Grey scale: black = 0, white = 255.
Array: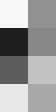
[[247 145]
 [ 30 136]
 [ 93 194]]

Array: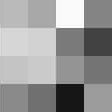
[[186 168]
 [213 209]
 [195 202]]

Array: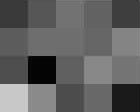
[[ 59  87]
 [ 93 110]
 [ 78   4]]

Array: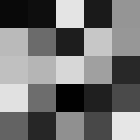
[[  9  14]
 [186 107]
 [192 181]]

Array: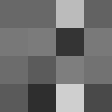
[[104 104]
 [120 123]
 [108  91]]

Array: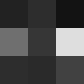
[[ 34  45]
 [111  54]
 [ 45  42]]
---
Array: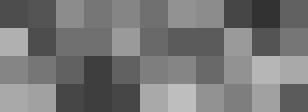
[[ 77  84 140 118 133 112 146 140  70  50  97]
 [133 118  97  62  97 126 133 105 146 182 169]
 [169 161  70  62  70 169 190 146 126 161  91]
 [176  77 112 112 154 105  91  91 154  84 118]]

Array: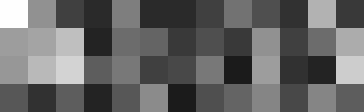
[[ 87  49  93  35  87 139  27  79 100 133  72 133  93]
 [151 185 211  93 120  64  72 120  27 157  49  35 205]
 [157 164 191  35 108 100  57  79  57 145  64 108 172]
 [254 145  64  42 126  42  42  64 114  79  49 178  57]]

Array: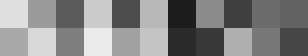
[[169 217 127 235 161 196  43  56 176 120  71]
 [223 155  92 204  77 184  29 139  64 107  99]]

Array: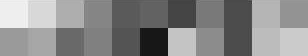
[[154 166 106 128  84  24 196 140  76 188 203]
 [238 216 173 134  90  98  68 121  76 180 148]]

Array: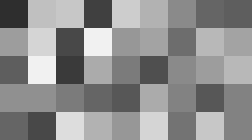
[[ 46 192 199  64 205 178 138 101  94]
 [ 94 241  58 171 123  79 138 157 184]
 [101  72 221 178 151 213 115 199 130]
 [144 144 123 101  87 171 130  87 130]
 [157 213  72 241 151 163 109 184 163]]

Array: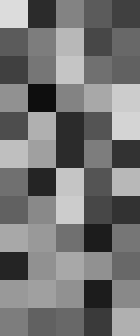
[[ 36 145 168 145 104]
 [ 64 118 197 112  97]
 [ 77 176  43  84 212]
 [ 91 125 184  71 104]
 [ 97 137 204  71  50]
 [112  36 197  84 184]
 [125  97 104  58 176]
 [145  14 131 168 204]
 [153 160 145  28 137]
 [168 153 112  28 118]
 [191 160  43 125  50]
 [220  43 131  91  64]]
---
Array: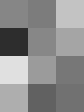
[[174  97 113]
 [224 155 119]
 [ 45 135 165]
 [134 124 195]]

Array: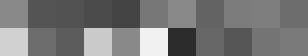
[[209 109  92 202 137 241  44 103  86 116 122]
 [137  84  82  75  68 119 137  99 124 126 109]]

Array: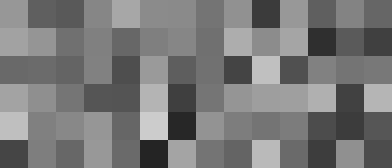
[[ 69 126 103 152 106  36 164 116 100 186 106  61 144  76]
 [191 128 136 150 102 204  39 147 125 116 124  76  60  86]
 [163 143 117  85  84 180  63 117 149 158 159 176  65 181]
 [105 107 100 129  78 154  94 113  68 192  80 129 116 120]
 [162 149 112 128 103 127 134 112 173 140 165  47  90  64]
 [151  95  89 134 167 139 138 116 145  59 152  95 131 102]]

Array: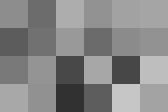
[[168 145  49  93 198 163]
 [121 148  72 167  71 190]
 [ 92 113 153 107 139 146]
 [141 108 173 146 162 165]]

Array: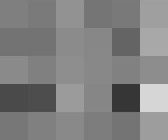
[[119 128 137 125 116 157]
 [ 74  77 155 134  54 214]
 [138 128 142 136 129 141]
 [115 115 139 135 100 168]
 [127 122 146 117 121 159]]

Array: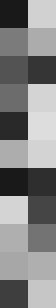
[[ 62 198]
 [167 175]
 [175 115]
 [212  69]
 [ 25  46]
 [173 211]
 [ 41 221]
 [108 212]
 [ 83  53]
 [123 172]
 [ 25 209]]
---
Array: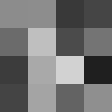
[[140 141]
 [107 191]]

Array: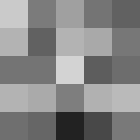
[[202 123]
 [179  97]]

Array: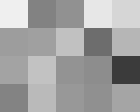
[[239 130]
 [157 160]]

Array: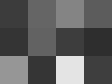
[[ 60 101]
 [ 52  98]]

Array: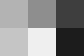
[[179 142]
 [197 239]]

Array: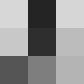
[[215  36]
 [200  46]]
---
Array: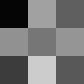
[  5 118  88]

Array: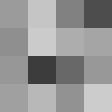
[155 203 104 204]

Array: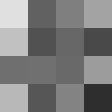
[224  81 105  46]

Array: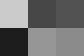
[203 150]

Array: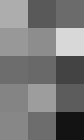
[173 141  67]

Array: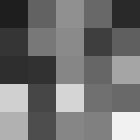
[ 30 120 134 112 241]

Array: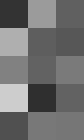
[ 51  94 122]

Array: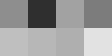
[142 183]
